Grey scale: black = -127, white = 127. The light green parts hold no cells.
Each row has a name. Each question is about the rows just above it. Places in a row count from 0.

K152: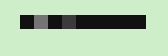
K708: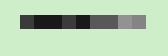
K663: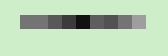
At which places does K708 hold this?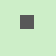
5 6
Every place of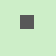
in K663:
2
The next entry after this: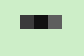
[-45]
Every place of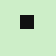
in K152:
0 2 4 5 6 7 8
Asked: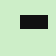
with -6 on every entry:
[-116 -116]
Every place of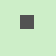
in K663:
6

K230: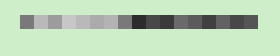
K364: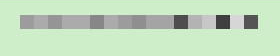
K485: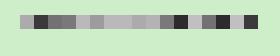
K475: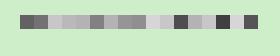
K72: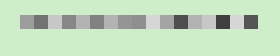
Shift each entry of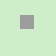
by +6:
[34]
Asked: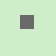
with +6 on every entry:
[-15]
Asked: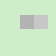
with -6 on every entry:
[45 65]
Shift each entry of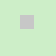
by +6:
[77]
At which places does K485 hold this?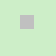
12 15
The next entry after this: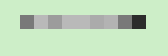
[64]

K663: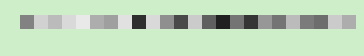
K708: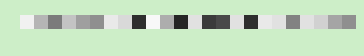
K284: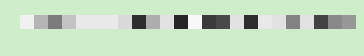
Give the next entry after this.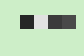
[97]
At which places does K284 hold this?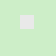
4 5 6 17
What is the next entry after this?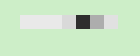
[-89]
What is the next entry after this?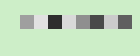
[-95]
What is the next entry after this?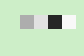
[-68]
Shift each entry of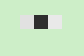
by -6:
[ 91 -87  99]
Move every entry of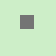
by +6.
[-5]

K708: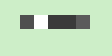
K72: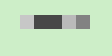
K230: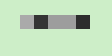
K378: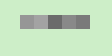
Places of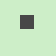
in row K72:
1 2
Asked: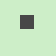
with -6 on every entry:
[-61]
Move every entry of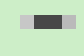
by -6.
[ 65 -61 -61  52]
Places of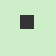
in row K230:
1
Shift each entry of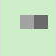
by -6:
[ 29 -26]
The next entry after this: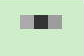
[29]
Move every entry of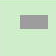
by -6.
[23 23]

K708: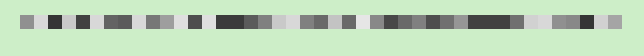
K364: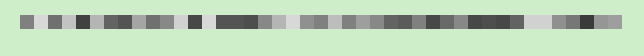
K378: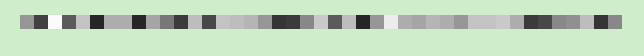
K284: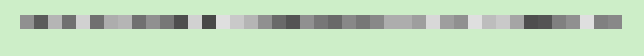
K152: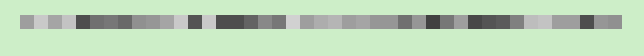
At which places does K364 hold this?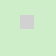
11 36 37
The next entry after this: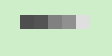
[0]

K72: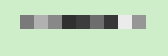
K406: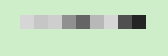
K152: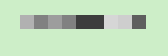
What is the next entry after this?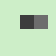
[-72]
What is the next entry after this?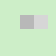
[-47]
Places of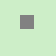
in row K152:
1 3
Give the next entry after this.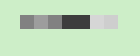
[-33]
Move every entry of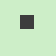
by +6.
[-60]
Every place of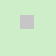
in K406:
1

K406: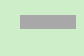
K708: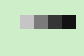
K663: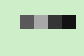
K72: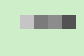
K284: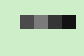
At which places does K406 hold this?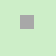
0 1 2 3
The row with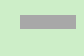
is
K406

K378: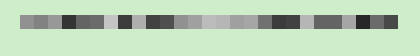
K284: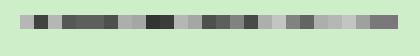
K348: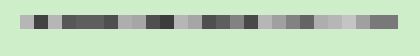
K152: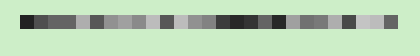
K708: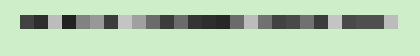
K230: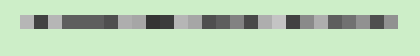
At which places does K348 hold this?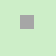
8 12
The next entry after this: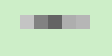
[68]
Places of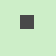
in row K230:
16

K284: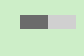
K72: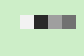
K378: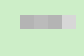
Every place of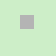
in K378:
0 2
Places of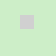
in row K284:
2 3
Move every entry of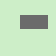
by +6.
[-14 -14]

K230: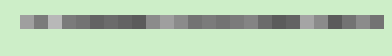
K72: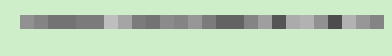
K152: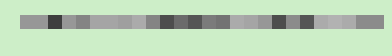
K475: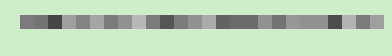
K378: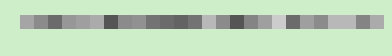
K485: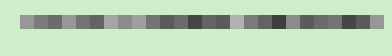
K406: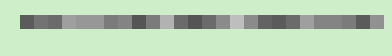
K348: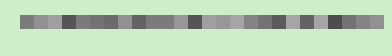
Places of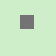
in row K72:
2 3 9
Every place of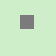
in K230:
1 3 13 15

